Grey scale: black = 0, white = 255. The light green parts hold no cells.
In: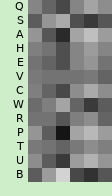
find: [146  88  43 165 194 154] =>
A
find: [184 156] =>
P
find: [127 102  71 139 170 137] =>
C
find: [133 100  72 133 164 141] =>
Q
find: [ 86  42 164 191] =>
A
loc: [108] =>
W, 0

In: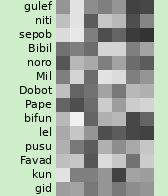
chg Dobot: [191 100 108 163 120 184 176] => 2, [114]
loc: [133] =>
niti, 6
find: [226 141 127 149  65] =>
gulef

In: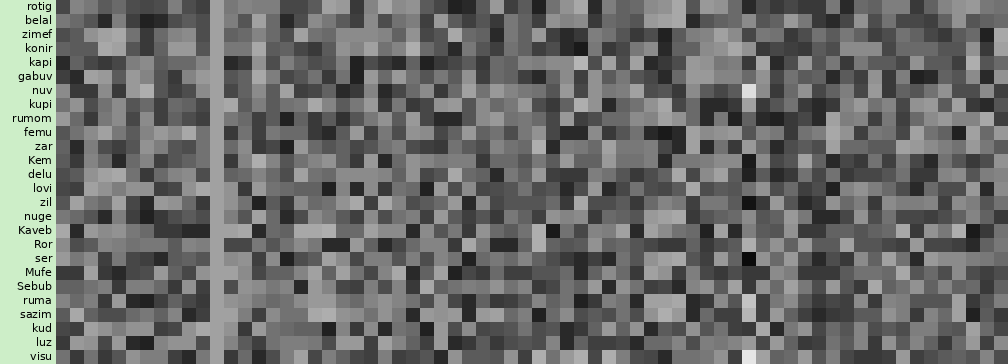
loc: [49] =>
rumom, 20
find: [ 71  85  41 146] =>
visu
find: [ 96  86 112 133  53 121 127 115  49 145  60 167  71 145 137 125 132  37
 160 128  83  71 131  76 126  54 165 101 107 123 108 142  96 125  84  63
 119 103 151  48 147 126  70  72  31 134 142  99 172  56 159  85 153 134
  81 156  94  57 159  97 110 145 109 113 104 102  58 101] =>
Sebub

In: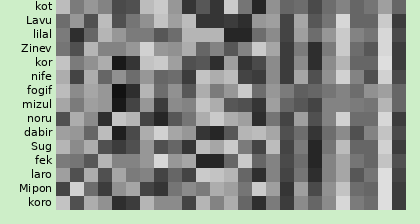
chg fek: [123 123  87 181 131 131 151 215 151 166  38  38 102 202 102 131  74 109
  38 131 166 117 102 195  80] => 1, [117]
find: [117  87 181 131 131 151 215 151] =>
fek
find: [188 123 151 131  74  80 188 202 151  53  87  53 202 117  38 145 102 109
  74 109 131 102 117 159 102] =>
kot
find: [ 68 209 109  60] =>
Mipon
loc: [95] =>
fogif, 17

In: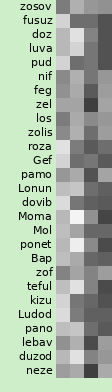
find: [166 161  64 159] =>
zel
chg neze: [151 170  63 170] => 0, [157]
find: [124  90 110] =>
roza
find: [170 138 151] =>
los
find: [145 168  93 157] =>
feg

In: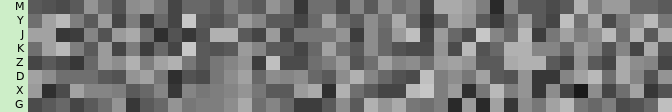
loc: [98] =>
Y, 34
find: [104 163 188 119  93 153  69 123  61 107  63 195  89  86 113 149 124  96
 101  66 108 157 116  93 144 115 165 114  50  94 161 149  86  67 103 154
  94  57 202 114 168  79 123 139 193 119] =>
Y
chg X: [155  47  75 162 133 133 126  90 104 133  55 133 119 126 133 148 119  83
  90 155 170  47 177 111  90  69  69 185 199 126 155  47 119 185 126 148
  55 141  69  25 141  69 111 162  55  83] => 17, [90]

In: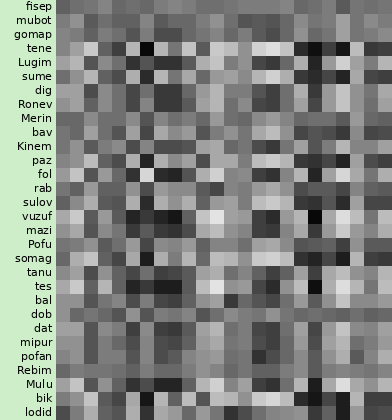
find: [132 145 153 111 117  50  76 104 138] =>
pofan
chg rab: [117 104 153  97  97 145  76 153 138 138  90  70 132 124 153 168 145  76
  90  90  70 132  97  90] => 1, [97]

